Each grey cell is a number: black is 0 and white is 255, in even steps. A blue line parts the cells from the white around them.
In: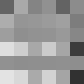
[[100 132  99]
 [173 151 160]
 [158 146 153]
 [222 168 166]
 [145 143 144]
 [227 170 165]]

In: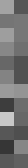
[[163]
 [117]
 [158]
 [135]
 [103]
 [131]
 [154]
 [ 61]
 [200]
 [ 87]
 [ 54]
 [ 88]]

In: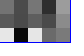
[[115 118 156]
 [ 89  94 139]
 [231 230 122]]

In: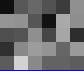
[[ 15 104  60]
 [149  86 169]
 [ 79 143 166]
 [ 48 156 102]
 [ 92 137  99]]

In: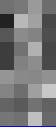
[[113 154]
 [ 34 161]
 [ 87 131]
 [ 61 177]
 [ 61 141]
 [149 136]
 [132 159]
 [100 114]
 [118 191]]

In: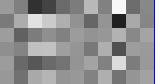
[[154  49 107 184 248 136]
 [122 226 175 102  32 134]
 [157 124 129 147 178 164]
 [143 192 159 120  81 154]
 [156  87 116 163 220 153]
 [152 169 148 130 115 162]]
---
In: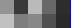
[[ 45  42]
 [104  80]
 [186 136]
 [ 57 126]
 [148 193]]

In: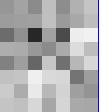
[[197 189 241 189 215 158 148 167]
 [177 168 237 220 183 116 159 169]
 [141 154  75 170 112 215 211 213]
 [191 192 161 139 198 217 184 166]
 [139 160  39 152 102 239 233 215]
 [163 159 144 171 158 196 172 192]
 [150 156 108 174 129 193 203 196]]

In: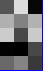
[[  7 178 202  72  57]
 [220 130  72   0 132]
 [ 85 176 204   2 105]]

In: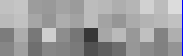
[[220 193 175 148]
 [188 184 130 129]
 [209 179 192 139]
 [181 171 152 151]
 [174 150 186 109]
 [184 163 167  95]
 [188 188  55  81]
 [155 162 118 122]
 [163 173 141 131]
 [153 149 207 135]
 [156 166 120 111]
 [197 193 173 160]
 [193 186 124 134]]

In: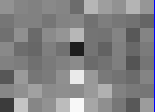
[[150 101 132 123 117 132 118 156]
 [180 114  88 104  84 107 121  88]
 [146 119 132 128 127 115 130 119]
 [158 126 115  98 114 121 177 143]
 [182 113 116 116 107 153 154 166]
 [108 134 183  29 139 234 139 248]
 [133 131 149 113 129 144 142 188]
 [137 118 139 127 122 123 139 146]
 [129 129 106 103 112 118 161 134]
 [133 129 144 109 125 154 144 196]
 [146 118 112 137 129  87 135  59]]

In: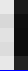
[[ 26  15  13  13  35]
 [233 216 226 220 232]]

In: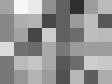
[[186  88 186 158 200 172]
 [157 189 189 157 205  93]
 [ 47 154 108 154 108 184]
 [ 96  96  96 120  88  80]
 [144  72 204 168 168 156]
 [233 179  70 106 197 179]
 [247 174 162 113 186 150]
 [163 135 135 219 120 120]]

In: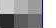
[[156 109]
 [178  91]
 [203  42]]
